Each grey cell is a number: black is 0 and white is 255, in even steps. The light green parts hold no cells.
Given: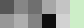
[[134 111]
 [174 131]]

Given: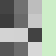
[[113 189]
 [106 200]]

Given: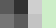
[[ 49 207]
 [ 92 195]]

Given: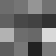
[[117 149]
 [ 72  66]]

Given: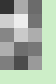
[[170 107]
 [237 115]]

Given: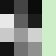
[[68 11]
 [95 28]]

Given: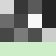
[[ 55  90]
 [ 70 248]]
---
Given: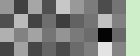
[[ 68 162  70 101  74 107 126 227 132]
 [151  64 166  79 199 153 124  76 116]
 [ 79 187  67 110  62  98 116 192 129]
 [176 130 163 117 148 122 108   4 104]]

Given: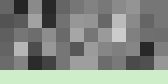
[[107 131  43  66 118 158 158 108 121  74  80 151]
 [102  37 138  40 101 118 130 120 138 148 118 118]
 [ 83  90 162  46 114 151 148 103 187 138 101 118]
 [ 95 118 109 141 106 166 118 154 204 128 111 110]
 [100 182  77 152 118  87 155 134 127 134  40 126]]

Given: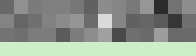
[[115 111 124 124  91 124 141 160  73 111 106 157 105 106]
 [104 144 123 128 128 119  97 140 133 121 150  44 114 142]
 [131 101 112 130 139 149 107 218 133  97 102  91  54 112]]

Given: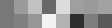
[[120 128 150 242 178  46 126  89]
 [120 155 193 104 220 159 154 162]]

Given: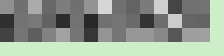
[[ 67 117  94 130 162 117  54 148 117 150 151 136  86 158 159]
 [144 112 171 104 125 112 147 214 112  99 123 206  69 113 114]
 [ 48 115 120  98  44 114  39 113 117 106  51 110 204 101  99]]

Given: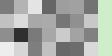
[[237 214 126 192 104 109 217]
 [123 179 228 102 158 161 115]
 [193 219 168 170 118 144 200]
 [142  47 122 167 203 163 129]]
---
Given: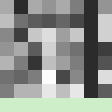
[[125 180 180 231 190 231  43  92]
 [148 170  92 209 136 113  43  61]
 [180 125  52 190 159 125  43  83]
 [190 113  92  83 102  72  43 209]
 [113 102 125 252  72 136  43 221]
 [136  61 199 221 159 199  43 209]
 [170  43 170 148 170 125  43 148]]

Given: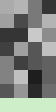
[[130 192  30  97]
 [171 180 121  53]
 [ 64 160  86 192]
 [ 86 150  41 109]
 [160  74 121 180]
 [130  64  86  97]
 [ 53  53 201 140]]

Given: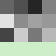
[[ 68 203 120 184]
 [226 140 161 152]
 [101  80  37 129]]

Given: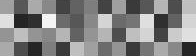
[[148 191 148 136 181  98 148 181  77 191 212  67 203 223]
 [160  87 170 136  67  98 126  67 160  58  87 181  77 191]
 [170  77  37 126  58 191 160 107 148  58 117 170 136  37]
 [223  37  47 244 107  87 136 212 107 117 223  47  98 212]]

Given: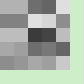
[[189 189  59  68 189]
 [178 178 110 101 223]
 [168 159 110 120 101]
 [141 150 168 159 201]
 [130 130 223 213 141]]

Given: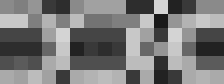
[[200 200 127 179 127 188 115 115 127 127 200  25 149 179 200 188]
 [170 161 188 161  57 170 179 188 179  57 170  34  57 170 179 170]
 [138 127 149  57  45 138 161 161 161  45  45 212  34  57 138 138]
 [ 79  91  79 170 188  79  79  79  79 188 188  45 188 170  91  91]
 [ 69  69  69 161 212  69  69  69  69 200 161  57 212 149  69  69]
 [ 45  45  45 103 200  34  57  45  57 200 103 149 200 103  34  34]]

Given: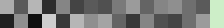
[[ 33 143  15 205  56 182 143 164 100  56 133  80  68 111 155]
 [173  90 182  45 133  68  90  80 122 155 100 133 143 111  90]]

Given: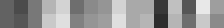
[[ 98  86 120 201 223 129 149 158 223 169 181  45 181 110 201 138]
 [ 98  75 120 181 211 110 138 149 211 169 169  56 192  86 232 158]]
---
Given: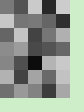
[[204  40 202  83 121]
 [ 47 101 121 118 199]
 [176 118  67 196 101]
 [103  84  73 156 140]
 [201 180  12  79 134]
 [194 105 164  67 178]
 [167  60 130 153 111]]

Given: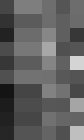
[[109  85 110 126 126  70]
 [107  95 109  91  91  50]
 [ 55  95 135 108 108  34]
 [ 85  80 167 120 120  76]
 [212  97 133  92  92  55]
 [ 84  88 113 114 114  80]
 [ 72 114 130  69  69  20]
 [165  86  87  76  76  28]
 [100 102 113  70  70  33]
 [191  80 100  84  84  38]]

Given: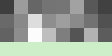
[[ 65  88 162 117 116 102 156  62]
 [ 81 114 138 158 142 221 136 105]
 [ 92 178  84 126 190 252 141  98]]

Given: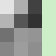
[[ 65 174 227]
 [ 50  86 180]
 [148 153 113]
 [142 157 134]]

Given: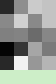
[[195 203 142  40]
 [195 137 209 137]
 [135 107 131 128]
 [122 166  54   4]
 [181 151 242  40]]

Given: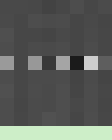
[[ 75  71  77  71  67  72  73  73]
 [ 70  73  70  76  75  77  71  74]
 [ 71  74  70  73  69  71  71  79]
 [ 71  76  70  76  74  75  71  77]
 [ 94 205  27 165  56 152  71 154]
 [ 69  75  68  76  75  75  71  77]
 [ 71  76  69  78  74  76  71  80]
 [ 70  76  72  78  74  75  70  77]
 [ 71  77  70  78  81  75  71  77]]

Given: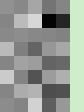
[[133 116 166 136 145]
 [ 37   3 215 187 133]
 [130 134 136 141 137]
 [167 151 100 127 186]
 [104 100 157 162 133]
 [175 156  83 132 203]
 [ 81  78 179 172 133]
 [152  94 210 132 140]]

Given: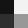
[[242  19]
 [152  46]]
